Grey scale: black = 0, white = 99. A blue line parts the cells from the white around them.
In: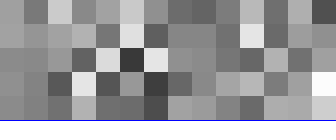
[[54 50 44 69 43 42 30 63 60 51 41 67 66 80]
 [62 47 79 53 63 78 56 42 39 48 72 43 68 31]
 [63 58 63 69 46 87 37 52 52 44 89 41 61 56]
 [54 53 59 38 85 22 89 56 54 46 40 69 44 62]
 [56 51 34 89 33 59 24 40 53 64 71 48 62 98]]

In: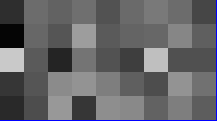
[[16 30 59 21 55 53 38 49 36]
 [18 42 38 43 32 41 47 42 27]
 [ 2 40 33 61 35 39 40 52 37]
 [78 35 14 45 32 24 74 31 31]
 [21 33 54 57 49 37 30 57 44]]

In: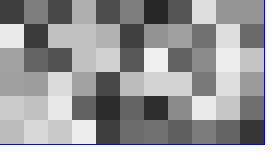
[[73 84 78 92 24 42 44 37 48 39 21]
 [24 49 28 68 30 49 15 33 86 58 58]
 [91 23 75 75 69 25 57 62 44 86 41]
 [63 39 32 75 81 34 93 38 54 92 76]
 [62 61 85 63 28 73 82 82 47 86 60]
 [79 75 90 38 17 39 18 54 91 77 43]]

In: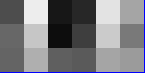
[[39 68 37 35 64 60]
 [30 92  9 15 88 64]
 [40 77  5 24 79 47]]

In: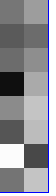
[[45 76]
 [46 61]
 [35 42]
 [42 55]
 [ 6 66]
 [54 76]
 [33 73]
 [98 28]]

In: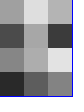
[[16 36 51]
 [62 86 70]
 [29 65 23]
 [52 67 88]]

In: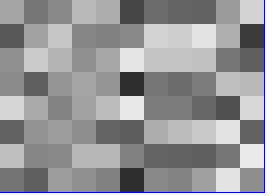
[[45 37 61 56 50 18 53 51 62 88 55]
 [64 46 53 72 67 27 42 39 38 60 82]
 [34 63 77 52 50 53 82 80 88 68 23]
 [56 79 70 56 65 89 76 76 75 46 37]
 [54 37 58 64 58 18 46 42 48 74 72]
 [83 66 51 63 73 90 48 48 40 31 84]
 [38 57 61 55 39 36 67 73 78 88 38]
 [74 52 53 71 71 50 39 38 37 46 91]]
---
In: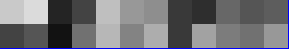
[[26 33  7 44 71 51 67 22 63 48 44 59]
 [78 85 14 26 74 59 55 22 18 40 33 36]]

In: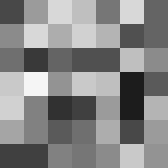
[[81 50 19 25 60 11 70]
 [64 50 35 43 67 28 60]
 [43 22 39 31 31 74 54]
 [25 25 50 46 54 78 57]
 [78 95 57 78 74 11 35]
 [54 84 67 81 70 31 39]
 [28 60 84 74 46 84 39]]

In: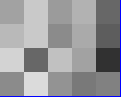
[[72 78 54 66 36]
 [54 85 57 47 50]
 [63 78 60 69 40]
 [82 40 75 63 19]]

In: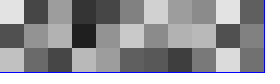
[[75 41 27 72 61 37 34 24 47 85 44]
 [88 27 61 20 27 50 81 61 54 88 37]
 [31 57 69 12 57 78 54 69 72 31 50]]

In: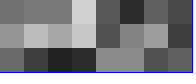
[[41 24 13 17 54 54 31 37]
 [44 47 47 81 34 17 37 28]
 [58 73 65 77 31 51 61 24]]

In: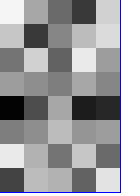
[[45 81 38 91 61]
 [95 65 41 22 81]
 [91 69 45 77 41]
 [61 55 49 65 52]
 [77 22 52 73 85]
 [ 1 30 65 11 15]
 [26 73 69 38 88]
 [49 55 73 58 61]]
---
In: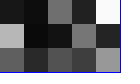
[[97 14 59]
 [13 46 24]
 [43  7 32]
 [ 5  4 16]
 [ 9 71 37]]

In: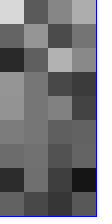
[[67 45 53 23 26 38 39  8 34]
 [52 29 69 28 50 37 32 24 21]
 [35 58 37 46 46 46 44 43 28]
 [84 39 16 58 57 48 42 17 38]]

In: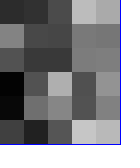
[[66 46 49 57 50 72]
 [73 47 48 31 32 77]
 [29 27 22 68 52 33]
 [19 28 22 32 43 13]
 [17 51 32  1  3 25]]

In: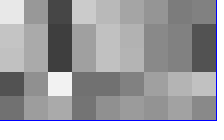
[[50 32 32 75 53]
 [48 50 50 70 63]
 [58 53 53 62 57]
 [64 69 70 50 60]
 [72 75 75 44 56]
 [79 62 62 44 45]
 [27 24 24 94 66]
 [59 66 66 56 61]
 [90 76 75 32 44]]

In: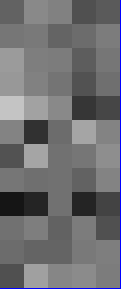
[[35 48 46 43 27 51 55 51 26 31 49 48]
 [31 42 36 32 21 64 46 38 14 48 47 54]
 [50 39 48 45 53 42 44 44 44 38 39 52]
 [53 47 49 50 63 19 64 43 14 49 39 62]
 [38 46 60 59 76 51 32 46  8 44 42 31]]

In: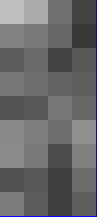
[[26 22 34 37 40 56 50 42 37]
 [44 40 26 38 46 43 30 25 24]
 [66 47 41 43 34 49 47 34 36]
 [74 51 36 46 32 53 54 31 48]]

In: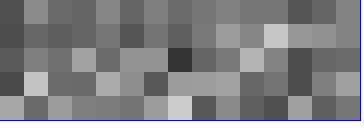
[[51 51 42 62 46]
 [39 56 40 49 37]
 [33 59 30 30 62]
 [46 77 51 45 31]
 [46 52 70 40 37]
 [50 60 47 63 53]
 [46 47 39 61 34]
 [42 37 20 60 79]
 [49 45 57 34 60]
 [39 33 57 55 45]
 [52 46 42 66 48]
 [39 39 63 41 49]
 [41 36 43 42 60]
 [54 40 49 76 41]
 [31 30 35 29 65]]

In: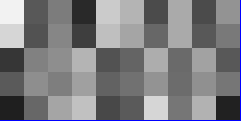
[[57 47 34 46 13]
 [29 34 63 56 69]
 [66 66 41 42 46]
 [29 40 67 57 83]
 [70 64 39 44 35]
 [79 74 32 38 28]
 [16 24 70 62 75]
 [48 52 55 49 64]
 [34 32 50 55 40]
 [94 83 21 35 12]]
